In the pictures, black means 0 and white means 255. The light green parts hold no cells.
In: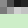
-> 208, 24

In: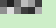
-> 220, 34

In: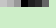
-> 197, 0

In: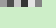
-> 228, 53

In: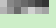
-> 208, 51

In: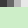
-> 232, 58

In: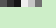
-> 238, 21

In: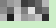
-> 224, 31
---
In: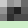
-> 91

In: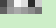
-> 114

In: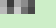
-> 71

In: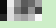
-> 67

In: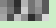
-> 89

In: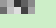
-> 165
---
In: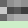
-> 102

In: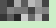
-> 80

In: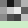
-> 122

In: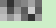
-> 119

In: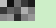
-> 189

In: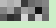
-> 186

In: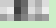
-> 205
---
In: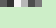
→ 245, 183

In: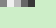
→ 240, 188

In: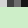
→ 212, 110

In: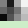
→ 243, 199

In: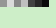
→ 218, 191

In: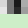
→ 229, 215

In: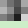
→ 210, 181

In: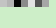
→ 226, 195

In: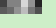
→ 215, 189

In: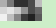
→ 240, 228
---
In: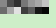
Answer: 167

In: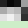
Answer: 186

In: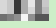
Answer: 128

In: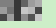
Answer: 185

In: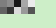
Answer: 167

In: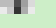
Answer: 159

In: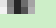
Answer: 108
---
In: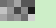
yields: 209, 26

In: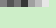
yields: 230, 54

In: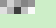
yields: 250, 61

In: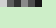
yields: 208, 23

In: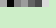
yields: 218, 5

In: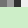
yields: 239, 50

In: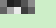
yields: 234, 32

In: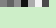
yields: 243, 17

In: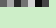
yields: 211, 11
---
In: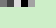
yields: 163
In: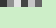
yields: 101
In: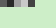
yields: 66
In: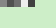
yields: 64
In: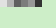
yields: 51
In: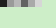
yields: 214
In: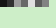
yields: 130
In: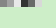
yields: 216
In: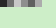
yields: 172
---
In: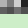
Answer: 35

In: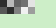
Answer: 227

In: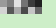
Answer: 32

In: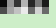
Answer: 26

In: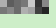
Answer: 135

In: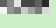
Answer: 41
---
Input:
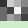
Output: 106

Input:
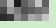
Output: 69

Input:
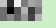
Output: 110

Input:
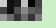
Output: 66

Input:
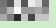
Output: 127

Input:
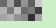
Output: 178

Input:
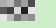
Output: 90

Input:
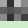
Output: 95

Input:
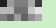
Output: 184
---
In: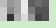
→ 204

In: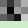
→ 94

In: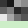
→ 231

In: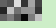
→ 97

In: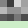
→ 91

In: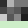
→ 203
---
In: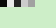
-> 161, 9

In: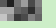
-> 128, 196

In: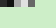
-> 103, 43

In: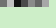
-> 167, 113

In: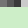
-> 202, 116

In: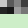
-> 62, 36

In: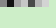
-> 211, 135

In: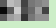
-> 144, 91

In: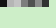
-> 49, 18
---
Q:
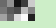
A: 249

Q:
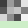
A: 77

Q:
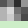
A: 137

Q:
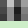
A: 43

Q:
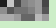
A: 185

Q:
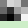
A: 72

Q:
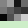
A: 146

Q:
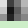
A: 105

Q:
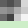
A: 203

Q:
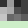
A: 116
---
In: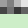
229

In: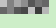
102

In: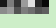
8

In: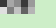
154

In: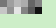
131

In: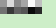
192

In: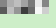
133

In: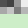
237
